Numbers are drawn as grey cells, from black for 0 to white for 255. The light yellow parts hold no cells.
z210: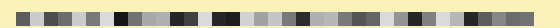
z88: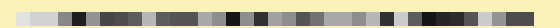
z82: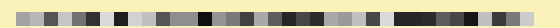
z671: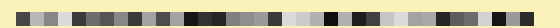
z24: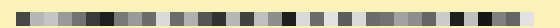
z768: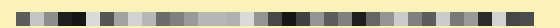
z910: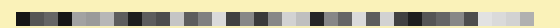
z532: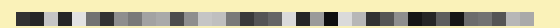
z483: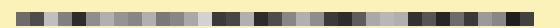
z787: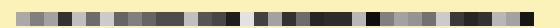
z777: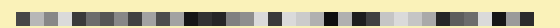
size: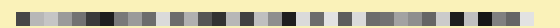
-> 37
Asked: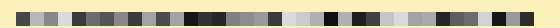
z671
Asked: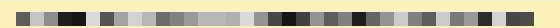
z768

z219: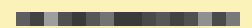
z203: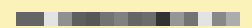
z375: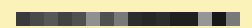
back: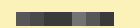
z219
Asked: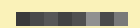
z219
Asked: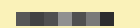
z375
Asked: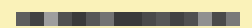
z219
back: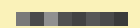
z219
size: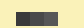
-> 3
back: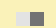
z203

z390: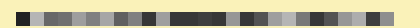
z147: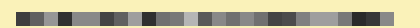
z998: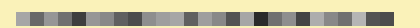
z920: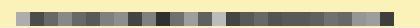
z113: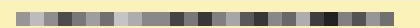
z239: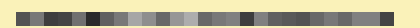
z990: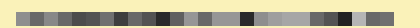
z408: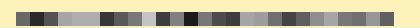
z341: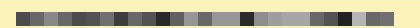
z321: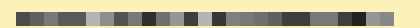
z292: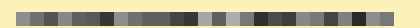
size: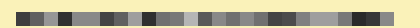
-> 27
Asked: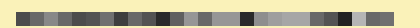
z341
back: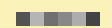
z998
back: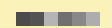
z998
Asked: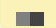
z239

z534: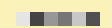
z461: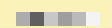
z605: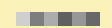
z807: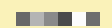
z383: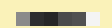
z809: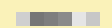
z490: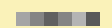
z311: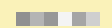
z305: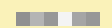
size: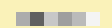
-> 6
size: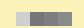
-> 4
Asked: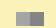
z490
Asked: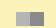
z807
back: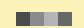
z807
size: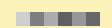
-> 6

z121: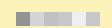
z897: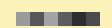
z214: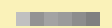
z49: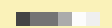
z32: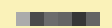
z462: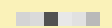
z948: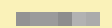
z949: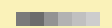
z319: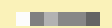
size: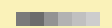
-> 6
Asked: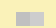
z949
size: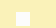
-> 1
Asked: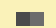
z32
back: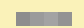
z214

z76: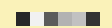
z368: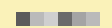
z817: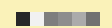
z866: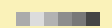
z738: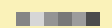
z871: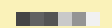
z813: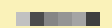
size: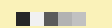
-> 5
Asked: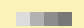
z866
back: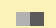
z76
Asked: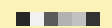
z76
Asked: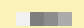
z817
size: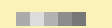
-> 5
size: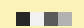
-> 4

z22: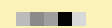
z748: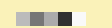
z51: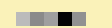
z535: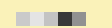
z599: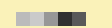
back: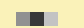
z535
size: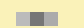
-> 3

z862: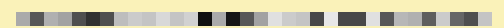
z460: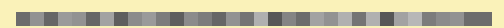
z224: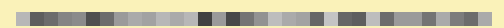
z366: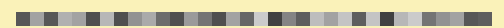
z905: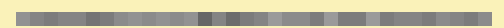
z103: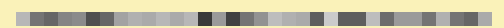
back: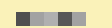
z366
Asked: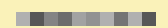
z460
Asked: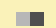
z366

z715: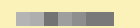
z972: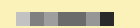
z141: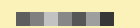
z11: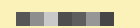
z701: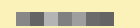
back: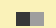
z141
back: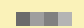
z701
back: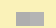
z715
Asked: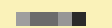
z972
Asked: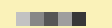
z141
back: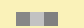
z141
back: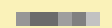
z972

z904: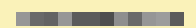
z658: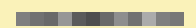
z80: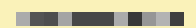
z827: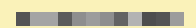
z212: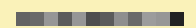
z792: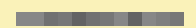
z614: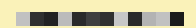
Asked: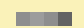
z827
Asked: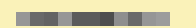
z904
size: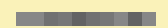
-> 10
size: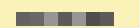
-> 7

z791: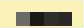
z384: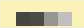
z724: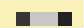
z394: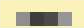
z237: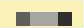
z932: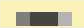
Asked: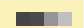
z384
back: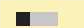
z724
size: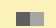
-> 2
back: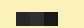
z791
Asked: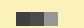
z394
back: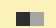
z237

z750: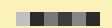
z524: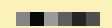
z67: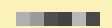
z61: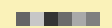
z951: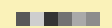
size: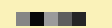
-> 5
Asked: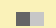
z61

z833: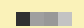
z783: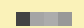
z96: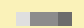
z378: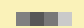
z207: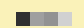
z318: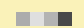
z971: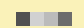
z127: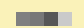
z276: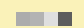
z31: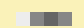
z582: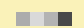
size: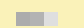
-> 3
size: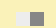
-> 2
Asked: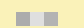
z318
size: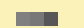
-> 3
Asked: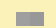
z833
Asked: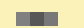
z378
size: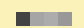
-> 4

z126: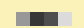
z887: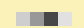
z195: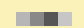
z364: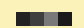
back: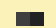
z364
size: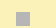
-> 1
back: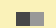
z887

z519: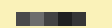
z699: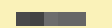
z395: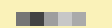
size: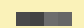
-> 4
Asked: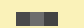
z519
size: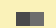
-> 2
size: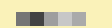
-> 5
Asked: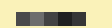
z519
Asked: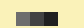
z519

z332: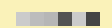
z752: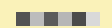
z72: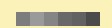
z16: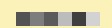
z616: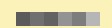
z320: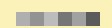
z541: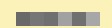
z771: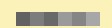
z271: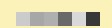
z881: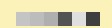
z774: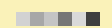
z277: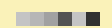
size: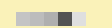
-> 5
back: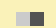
z332
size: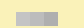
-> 3
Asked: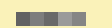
z771
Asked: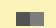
z16
